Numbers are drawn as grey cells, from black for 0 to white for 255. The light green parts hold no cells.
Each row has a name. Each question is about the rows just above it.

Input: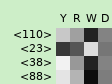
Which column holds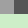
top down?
R
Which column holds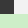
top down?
Y
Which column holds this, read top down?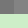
D
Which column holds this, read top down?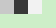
Y
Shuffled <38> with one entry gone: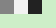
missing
[152]

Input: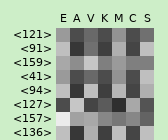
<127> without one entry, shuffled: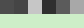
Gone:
[84]
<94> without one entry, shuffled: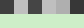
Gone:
[183]
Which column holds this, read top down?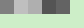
S
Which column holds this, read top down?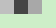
V

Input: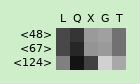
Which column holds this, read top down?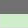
T
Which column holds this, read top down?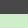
L
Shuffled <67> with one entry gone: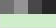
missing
[154]
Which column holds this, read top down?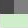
L
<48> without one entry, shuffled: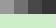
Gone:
[160]
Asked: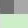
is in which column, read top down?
T

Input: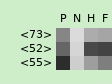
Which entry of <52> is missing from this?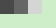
[67]
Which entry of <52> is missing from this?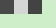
[102]
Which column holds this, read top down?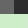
P
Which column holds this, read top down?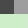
H

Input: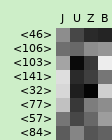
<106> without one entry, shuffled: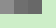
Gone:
[149]
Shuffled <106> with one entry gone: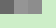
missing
[111]
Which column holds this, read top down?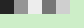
B
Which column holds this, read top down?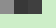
Z
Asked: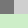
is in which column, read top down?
B
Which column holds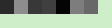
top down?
Z

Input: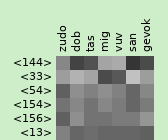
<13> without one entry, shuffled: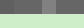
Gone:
[109]
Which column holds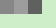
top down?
zudo

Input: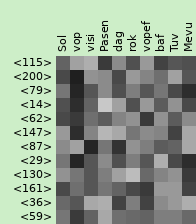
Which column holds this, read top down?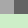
visi
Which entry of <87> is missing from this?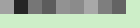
[51]
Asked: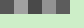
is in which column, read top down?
Tuv

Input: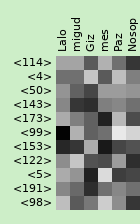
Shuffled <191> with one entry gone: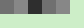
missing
[105]
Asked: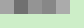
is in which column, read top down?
Lalo
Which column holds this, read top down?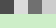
mes
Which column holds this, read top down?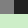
mes
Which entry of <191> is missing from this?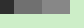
[105]
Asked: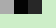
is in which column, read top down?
Lalo

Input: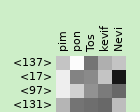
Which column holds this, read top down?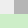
pim
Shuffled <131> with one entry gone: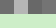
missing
[189]
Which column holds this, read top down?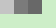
kevif
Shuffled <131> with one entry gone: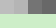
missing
[110]
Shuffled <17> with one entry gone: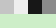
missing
[131]
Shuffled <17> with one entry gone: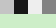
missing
[138]

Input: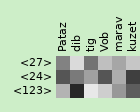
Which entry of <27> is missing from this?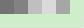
[198]
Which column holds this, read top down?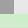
tig

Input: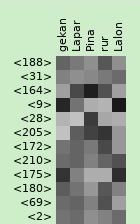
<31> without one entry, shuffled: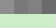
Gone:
[136]
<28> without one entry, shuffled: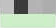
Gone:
[167]

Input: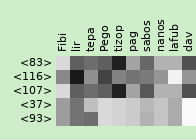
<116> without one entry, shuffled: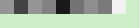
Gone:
[137]
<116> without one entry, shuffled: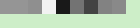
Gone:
[122]
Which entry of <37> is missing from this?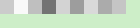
[184]
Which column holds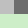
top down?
tepa

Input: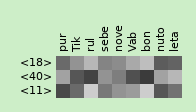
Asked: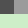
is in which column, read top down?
Vab
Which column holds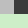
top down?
bon

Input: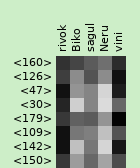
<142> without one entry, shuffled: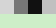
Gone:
[23]
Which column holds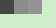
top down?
Biko
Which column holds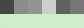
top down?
Biko
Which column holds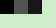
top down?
vini
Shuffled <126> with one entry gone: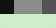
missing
[62]
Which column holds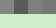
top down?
sagul
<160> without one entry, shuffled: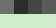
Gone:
[50]

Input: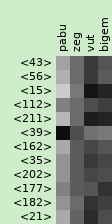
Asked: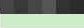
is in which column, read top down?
vut
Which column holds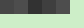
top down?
bigem
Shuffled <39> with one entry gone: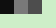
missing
[113]
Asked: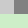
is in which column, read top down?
pabu
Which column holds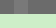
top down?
zeg
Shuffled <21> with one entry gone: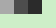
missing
[99]

